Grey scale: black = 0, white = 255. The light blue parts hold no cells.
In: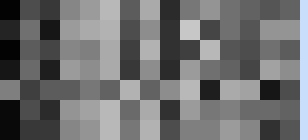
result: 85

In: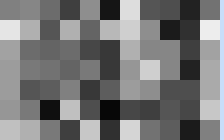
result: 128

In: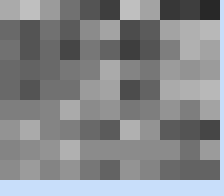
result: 99

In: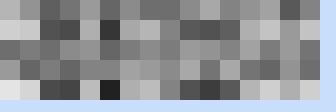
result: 207

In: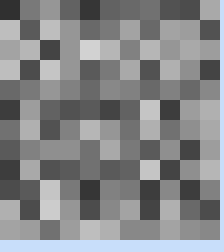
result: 136

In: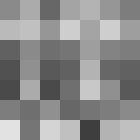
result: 192

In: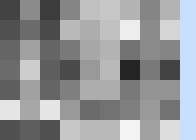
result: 221

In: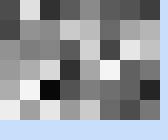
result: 119

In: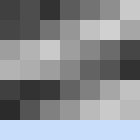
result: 186
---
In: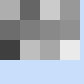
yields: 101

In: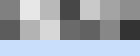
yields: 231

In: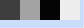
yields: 163

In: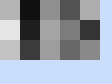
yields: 17

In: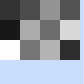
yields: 75

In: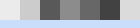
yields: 204

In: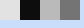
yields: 13

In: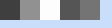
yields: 145

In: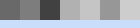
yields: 125
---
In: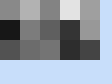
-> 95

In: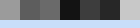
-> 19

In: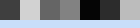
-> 130

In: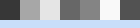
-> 103

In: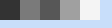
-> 87

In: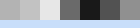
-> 106

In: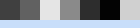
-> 138
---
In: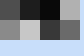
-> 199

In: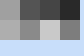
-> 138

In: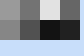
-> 81

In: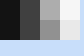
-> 64

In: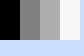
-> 129

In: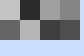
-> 181

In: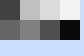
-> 129
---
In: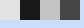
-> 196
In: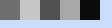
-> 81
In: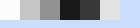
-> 146
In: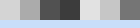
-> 81
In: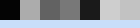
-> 98
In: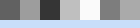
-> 53
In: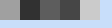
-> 93
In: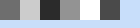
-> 43
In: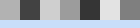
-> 207
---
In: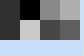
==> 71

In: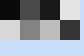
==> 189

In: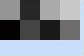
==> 25

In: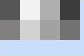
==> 162

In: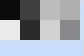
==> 210

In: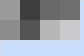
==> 183
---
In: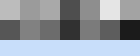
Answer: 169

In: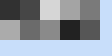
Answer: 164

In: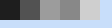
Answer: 136

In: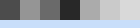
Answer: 171

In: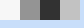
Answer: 148

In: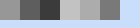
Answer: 151

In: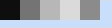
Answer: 139

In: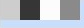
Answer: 138

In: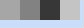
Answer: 130

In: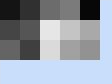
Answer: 196
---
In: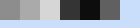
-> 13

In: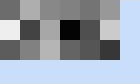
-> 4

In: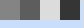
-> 53

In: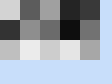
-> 14

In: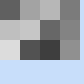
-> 62

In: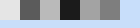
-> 27

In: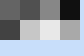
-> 16

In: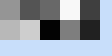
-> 3
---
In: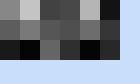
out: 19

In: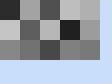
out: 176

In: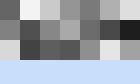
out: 222

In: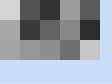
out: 90

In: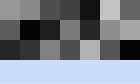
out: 101

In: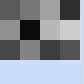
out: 47

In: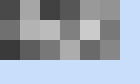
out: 147

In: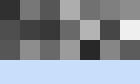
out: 141

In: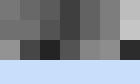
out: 189

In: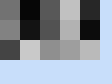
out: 39
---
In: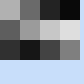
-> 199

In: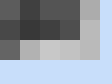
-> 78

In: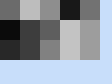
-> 195

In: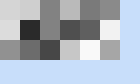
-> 95

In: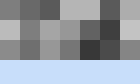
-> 63

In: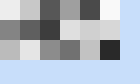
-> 208

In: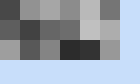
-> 192

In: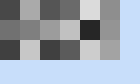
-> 38

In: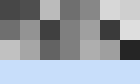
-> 58
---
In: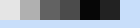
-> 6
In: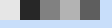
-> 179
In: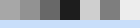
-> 126
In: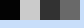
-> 50
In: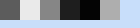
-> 4
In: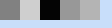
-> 152
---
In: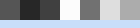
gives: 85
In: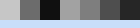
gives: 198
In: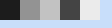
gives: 28
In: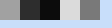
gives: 161
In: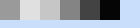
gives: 154
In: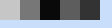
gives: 198
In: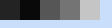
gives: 35
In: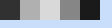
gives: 49
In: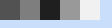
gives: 82
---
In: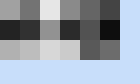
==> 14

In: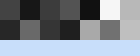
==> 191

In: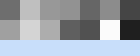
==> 31

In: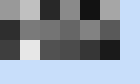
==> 89

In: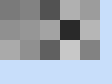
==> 182

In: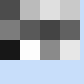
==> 97

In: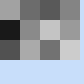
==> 154

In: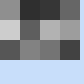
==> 157

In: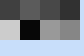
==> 134
